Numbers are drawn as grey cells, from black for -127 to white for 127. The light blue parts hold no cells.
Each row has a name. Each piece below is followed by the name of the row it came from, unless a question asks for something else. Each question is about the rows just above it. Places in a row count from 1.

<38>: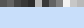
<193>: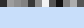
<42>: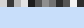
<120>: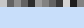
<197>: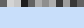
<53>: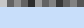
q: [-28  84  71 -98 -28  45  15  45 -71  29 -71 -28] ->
<197>
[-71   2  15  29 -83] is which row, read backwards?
<193>
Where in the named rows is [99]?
<42>, 4
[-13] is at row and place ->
<42>, 8
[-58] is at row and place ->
<38>, 3
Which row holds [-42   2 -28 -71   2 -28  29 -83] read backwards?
<53>

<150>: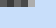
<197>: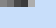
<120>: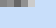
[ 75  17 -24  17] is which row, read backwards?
<120>
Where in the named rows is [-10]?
<197>, 2
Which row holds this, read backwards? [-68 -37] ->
<150>
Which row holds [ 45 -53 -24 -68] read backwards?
<150>
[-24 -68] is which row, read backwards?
<150>

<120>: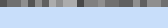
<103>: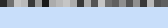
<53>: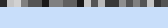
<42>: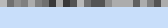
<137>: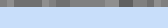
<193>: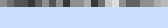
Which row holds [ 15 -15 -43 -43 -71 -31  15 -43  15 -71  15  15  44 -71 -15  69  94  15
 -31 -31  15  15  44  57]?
<193>
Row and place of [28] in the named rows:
<103>, 6
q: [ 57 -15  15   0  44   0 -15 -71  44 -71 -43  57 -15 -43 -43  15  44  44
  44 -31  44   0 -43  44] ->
<42>
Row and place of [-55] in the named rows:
<120>, 12
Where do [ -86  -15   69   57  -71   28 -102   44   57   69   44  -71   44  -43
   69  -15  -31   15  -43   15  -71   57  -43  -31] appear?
<103>

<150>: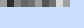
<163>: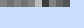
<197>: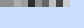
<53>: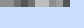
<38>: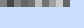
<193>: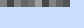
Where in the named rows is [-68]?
<163>, 7
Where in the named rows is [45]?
<197>, 3
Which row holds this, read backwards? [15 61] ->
<53>
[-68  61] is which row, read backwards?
<163>
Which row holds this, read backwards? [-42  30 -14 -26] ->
<150>
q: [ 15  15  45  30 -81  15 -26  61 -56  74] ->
<197>

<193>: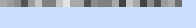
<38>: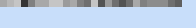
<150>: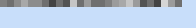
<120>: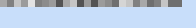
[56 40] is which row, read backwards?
<38>
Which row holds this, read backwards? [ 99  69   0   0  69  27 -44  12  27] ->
<193>
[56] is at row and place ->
<38>, 2
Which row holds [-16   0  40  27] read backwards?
<38>
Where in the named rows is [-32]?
<38>, 26
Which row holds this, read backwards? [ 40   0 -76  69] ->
<38>

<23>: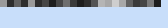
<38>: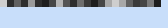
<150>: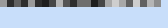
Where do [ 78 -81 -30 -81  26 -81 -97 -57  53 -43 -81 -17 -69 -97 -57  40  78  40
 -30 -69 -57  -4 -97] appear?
<38>
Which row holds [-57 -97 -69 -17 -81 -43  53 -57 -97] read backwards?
<38>

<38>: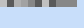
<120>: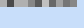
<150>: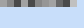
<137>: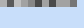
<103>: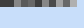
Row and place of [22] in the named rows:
<150>, 7
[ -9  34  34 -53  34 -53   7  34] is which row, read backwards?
<137>
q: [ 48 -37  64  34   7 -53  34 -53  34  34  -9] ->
<137>

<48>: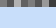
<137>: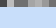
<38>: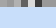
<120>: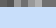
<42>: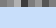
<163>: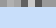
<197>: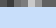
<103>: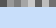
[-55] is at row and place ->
<137>, 1
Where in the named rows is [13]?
<42>, 2

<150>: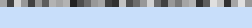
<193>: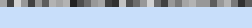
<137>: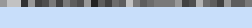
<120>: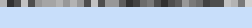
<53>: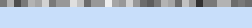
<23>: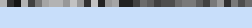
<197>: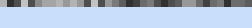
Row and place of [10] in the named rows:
<197>, 6
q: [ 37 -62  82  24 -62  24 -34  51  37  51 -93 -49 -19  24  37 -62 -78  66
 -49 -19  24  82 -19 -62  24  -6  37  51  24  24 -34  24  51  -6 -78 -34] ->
<193>

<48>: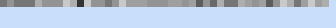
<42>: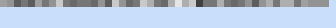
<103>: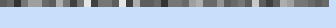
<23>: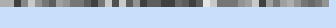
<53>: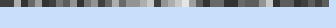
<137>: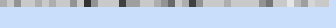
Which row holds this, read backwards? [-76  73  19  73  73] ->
<137>
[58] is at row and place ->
<137>, 43
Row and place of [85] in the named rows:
<137>, 45
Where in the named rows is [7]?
<23>, 4
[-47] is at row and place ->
<23>, 17

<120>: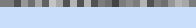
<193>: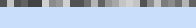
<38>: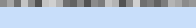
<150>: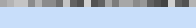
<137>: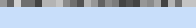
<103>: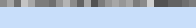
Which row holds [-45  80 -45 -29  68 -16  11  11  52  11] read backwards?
<150>
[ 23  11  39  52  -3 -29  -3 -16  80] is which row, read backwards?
<38>
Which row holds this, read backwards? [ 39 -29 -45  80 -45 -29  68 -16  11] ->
<150>

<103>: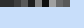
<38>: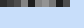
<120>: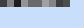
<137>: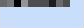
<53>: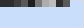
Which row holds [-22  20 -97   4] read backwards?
<120>
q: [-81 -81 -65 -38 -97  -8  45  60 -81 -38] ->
<53>

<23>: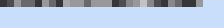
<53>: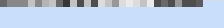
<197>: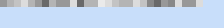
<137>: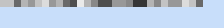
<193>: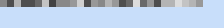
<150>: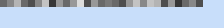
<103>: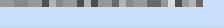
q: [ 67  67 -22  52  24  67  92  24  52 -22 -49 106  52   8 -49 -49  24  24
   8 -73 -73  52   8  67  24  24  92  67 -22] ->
<137>
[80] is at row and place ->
<193>, 12
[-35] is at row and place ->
<53>, 29
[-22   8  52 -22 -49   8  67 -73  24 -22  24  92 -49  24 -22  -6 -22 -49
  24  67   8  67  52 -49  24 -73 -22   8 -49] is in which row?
<150>
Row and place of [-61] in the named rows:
<193>, 8
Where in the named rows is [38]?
<23>, 10
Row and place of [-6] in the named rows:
<150>, 16

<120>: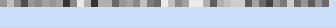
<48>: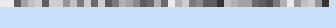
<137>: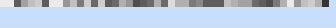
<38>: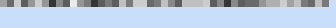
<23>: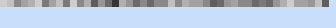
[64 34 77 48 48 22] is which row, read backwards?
<38>
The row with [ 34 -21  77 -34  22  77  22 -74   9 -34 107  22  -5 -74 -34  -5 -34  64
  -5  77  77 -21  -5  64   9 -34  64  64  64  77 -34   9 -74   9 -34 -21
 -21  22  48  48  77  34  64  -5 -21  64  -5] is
<38>
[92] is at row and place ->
<137>, 25
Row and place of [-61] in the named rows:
<120>, 39

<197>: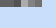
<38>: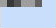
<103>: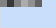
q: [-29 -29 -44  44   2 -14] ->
<197>
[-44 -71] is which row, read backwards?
<38>
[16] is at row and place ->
<103>, 5
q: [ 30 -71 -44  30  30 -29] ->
<38>
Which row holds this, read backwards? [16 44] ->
<103>
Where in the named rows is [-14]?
<197>, 6

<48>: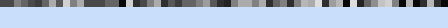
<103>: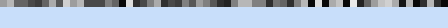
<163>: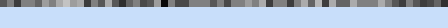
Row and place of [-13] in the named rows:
<103>, 40
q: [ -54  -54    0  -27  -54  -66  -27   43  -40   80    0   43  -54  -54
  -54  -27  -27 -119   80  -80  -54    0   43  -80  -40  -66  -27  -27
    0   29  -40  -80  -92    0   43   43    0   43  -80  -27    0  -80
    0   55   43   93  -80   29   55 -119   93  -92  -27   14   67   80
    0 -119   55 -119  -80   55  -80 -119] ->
<48>
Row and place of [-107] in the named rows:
<103>, 58
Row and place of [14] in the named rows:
<48>, 54
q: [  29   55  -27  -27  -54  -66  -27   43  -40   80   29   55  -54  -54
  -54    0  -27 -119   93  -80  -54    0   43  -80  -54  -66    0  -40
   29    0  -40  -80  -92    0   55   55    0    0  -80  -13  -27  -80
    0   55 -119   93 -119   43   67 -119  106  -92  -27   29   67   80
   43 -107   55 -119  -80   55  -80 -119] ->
<103>

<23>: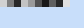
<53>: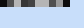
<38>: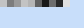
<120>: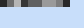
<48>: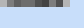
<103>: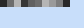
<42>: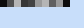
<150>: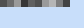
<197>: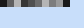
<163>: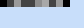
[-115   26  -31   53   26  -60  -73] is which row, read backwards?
<42>
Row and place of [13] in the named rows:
<163>, 6
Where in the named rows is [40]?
<163>, 7
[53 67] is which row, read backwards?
<38>

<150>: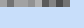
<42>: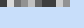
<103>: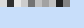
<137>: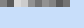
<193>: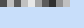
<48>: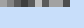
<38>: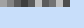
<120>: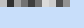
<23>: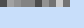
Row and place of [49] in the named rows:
<150>, 6
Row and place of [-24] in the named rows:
<42>, 6

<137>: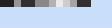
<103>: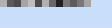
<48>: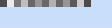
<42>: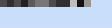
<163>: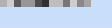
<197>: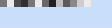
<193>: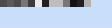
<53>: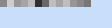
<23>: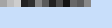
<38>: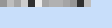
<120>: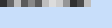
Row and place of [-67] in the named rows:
<193>, 5
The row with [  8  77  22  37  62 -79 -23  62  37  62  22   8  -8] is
<53>
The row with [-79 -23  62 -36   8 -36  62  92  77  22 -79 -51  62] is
<120>
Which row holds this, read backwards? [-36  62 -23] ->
<120>
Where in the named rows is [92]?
<120>, 8

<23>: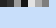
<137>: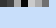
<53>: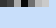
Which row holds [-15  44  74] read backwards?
<137>
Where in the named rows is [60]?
<53>, 6
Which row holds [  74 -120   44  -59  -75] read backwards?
<137>

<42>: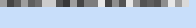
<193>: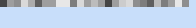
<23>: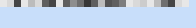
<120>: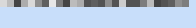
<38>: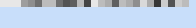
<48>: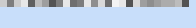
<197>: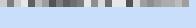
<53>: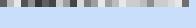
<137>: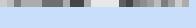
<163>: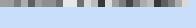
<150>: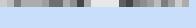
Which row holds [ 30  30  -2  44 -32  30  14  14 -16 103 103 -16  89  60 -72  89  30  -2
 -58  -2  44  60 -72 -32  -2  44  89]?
<163>
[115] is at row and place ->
<48>, 17
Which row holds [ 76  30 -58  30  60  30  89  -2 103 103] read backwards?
<193>

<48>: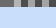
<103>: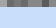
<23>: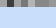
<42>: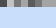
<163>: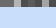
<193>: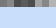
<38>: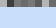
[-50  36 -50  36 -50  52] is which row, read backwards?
<48>
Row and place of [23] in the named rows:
<23>, 8
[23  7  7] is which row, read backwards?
<23>

